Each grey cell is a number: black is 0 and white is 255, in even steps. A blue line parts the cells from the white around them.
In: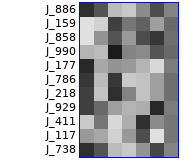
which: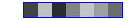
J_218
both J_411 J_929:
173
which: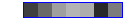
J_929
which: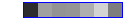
J_177
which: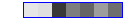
J_159

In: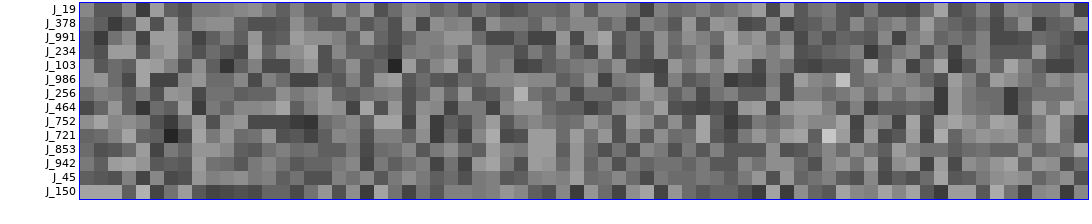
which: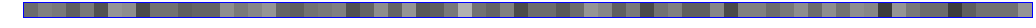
J_256
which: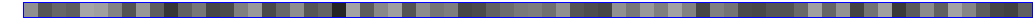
J_103

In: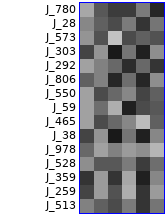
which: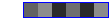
J_806
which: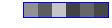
J_573
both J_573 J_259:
82

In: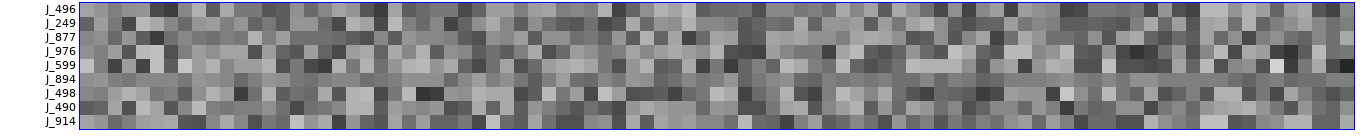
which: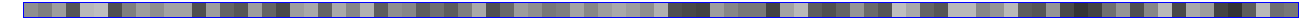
J_976
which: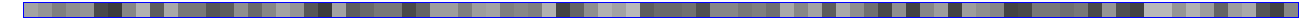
J_496
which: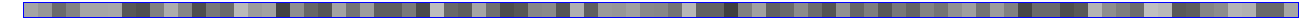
J_914
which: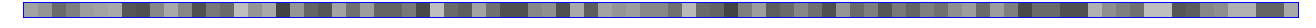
J_914

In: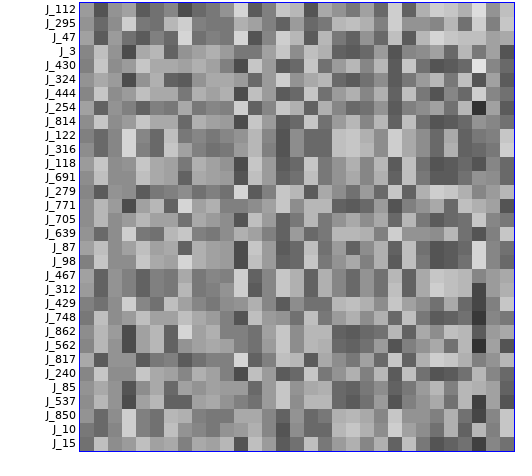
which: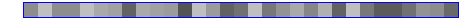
J_691
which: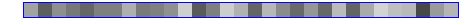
J_312
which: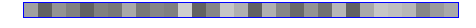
J_467
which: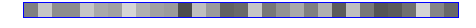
J_98
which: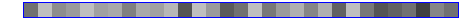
J_15

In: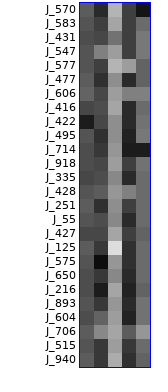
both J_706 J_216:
165
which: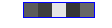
J_125
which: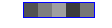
J_547

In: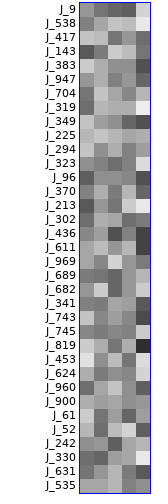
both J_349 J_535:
143
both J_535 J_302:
166
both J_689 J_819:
117
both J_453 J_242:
143
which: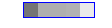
J_319
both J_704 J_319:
182

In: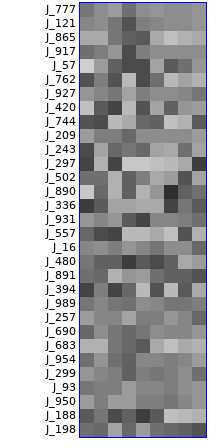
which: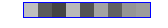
J_420
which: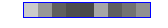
J_57
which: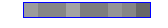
J_257
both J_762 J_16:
126
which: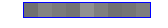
J_989
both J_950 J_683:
118

